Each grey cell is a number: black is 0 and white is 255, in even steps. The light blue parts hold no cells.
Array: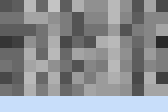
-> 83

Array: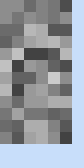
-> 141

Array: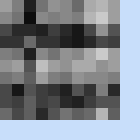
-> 158

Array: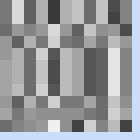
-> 120

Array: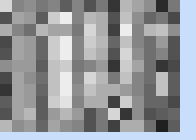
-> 214

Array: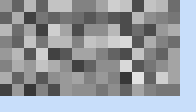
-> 153

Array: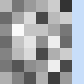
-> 186
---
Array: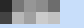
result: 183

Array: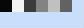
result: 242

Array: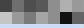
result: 153

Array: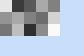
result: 190

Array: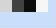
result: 65

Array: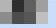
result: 77

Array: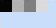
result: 178
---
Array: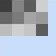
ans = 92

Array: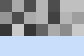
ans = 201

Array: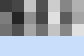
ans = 224

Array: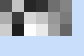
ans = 101

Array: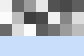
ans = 188

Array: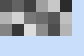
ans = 179

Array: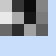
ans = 94
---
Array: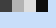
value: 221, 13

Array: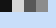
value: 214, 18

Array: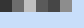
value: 191, 52

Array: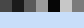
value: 199, 6

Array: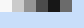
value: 248, 23

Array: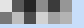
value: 228, 37

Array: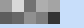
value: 216, 51
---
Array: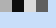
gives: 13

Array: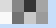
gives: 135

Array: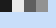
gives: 233

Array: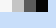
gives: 197

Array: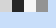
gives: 38

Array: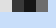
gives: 57
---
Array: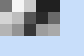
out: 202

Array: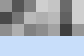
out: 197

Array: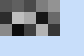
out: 74

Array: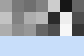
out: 205

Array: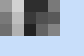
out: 46

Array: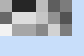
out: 189
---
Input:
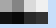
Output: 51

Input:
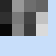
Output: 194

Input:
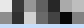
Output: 129

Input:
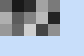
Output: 35

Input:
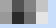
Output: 228

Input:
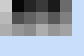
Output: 128
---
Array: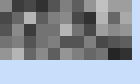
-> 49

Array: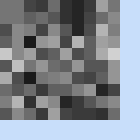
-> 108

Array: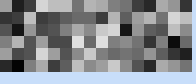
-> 115

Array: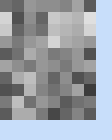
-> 91

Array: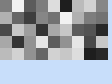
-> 40

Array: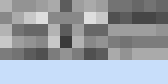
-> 170
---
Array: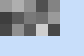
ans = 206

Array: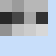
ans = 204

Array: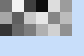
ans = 209

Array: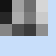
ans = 59

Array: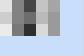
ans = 217

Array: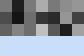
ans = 30

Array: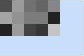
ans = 55

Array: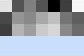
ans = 137

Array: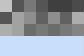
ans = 120

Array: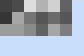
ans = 166
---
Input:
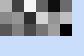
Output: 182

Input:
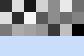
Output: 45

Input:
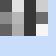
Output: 77

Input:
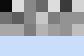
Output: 10

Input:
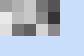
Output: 158

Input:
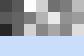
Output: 69

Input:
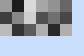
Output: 155

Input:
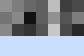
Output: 145

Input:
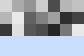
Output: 214
